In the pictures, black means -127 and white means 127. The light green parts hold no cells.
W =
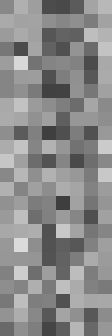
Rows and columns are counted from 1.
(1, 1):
8
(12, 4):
-44
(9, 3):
17
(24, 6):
54
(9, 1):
43
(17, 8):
5
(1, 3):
30
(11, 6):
-13
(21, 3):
47
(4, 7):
-20
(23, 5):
36
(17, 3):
46
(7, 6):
18
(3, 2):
42
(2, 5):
6
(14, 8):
28
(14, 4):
13
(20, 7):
-2
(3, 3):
33
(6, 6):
16
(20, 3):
-17
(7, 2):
16
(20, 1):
1
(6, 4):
-47
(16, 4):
1
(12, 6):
-53
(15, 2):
29
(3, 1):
27
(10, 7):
-46
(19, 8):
27
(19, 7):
43
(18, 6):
-40
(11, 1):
44
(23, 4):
-39
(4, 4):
-29

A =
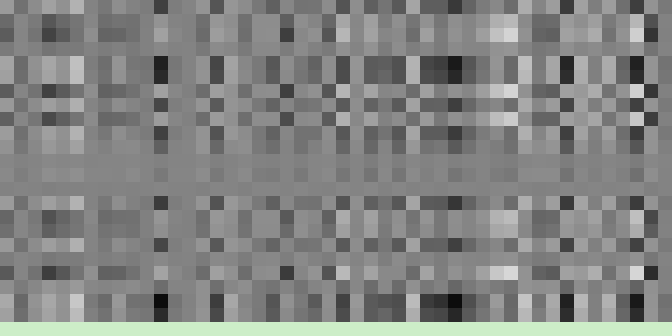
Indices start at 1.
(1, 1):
26
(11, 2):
-8
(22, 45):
-32
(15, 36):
10
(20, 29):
9
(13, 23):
5
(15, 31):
-36
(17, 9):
-8
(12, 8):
5
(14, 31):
4
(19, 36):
14
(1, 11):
-3
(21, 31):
-7
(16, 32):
-8
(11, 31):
-13
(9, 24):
-36
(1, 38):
44
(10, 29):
-40
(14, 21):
3
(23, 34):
-37
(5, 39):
-6
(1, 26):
14
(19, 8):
-1
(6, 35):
-10
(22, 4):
39
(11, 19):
-6
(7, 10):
-14
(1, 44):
29
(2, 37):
56
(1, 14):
4
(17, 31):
12
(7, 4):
-62
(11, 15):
19
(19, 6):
-3
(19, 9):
1
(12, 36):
0
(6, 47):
19
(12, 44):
5
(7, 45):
19

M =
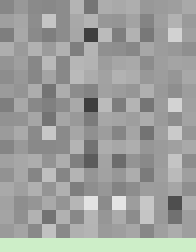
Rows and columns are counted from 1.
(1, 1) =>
7
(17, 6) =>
48
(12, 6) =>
0
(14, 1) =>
41
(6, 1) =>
13
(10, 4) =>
71
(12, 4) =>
19
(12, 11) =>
9
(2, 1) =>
31
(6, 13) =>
22
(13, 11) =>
-4
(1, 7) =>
-10
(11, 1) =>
5
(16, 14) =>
30
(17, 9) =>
30
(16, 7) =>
53
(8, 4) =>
0
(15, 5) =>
20
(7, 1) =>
27
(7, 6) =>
12
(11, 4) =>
9
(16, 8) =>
22
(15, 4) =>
41
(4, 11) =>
39
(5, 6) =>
54
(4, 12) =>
28
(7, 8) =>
33
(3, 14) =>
32
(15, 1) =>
34
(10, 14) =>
22
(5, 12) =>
30
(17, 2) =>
36
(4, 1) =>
46
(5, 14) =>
34
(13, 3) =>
5
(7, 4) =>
-11
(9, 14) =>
35

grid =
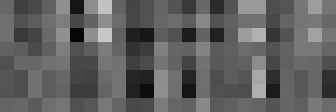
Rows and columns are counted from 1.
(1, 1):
-24
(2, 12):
-24
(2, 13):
-18
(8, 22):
-32
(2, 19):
-14
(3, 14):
-98
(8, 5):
-10
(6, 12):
13
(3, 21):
-43
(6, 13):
-15
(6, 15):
-17
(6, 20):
-82
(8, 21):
-26
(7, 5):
-26
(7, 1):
-43
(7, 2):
-48
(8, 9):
-26
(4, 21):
-28
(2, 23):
-6
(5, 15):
-14
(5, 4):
-15
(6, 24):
-79
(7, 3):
-13
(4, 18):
-19
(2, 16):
-45
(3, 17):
-34
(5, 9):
-13
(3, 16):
-95
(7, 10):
-94
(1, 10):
-58
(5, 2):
-23
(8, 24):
-20
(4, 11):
-67
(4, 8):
-3
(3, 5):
16
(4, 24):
-25

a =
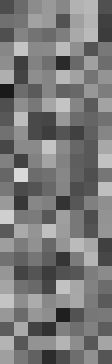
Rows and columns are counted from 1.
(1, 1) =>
-50
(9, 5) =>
25
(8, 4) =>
38
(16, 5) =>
31
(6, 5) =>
57
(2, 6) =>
32
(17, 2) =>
42
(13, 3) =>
-19
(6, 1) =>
47
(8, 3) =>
-7
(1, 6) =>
50
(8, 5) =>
68
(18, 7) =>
39
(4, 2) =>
69
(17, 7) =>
-44
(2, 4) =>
26
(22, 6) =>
40
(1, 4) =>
25
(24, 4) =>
-78
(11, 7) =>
-39
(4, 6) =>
15
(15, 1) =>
26
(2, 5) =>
-45
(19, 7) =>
53
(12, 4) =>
36
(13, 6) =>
-31
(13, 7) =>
-48
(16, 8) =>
19
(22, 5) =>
20
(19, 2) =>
-30
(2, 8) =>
-63
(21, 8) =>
-19
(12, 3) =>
2
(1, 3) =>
12
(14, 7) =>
-43
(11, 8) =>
40
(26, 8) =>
-42
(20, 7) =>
-2

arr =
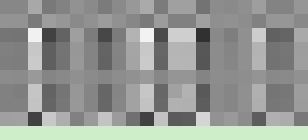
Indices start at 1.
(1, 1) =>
7
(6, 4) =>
5
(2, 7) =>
17
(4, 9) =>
4
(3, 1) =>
-10
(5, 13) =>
54
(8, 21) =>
-6
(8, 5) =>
-8
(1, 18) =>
15
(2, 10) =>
7
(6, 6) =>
16
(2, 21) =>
22
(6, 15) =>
4
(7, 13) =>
33
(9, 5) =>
46
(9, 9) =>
27
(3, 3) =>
113
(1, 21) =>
3
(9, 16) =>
18
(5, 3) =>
74
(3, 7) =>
-3
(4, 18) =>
16
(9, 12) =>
66
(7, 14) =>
50
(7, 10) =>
34
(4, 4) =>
-32
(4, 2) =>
-1
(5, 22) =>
31
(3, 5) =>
-28
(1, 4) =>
-6
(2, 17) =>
17
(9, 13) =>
-37
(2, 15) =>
32
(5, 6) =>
24
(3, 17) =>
-1
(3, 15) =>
-78
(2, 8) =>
28
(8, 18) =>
16
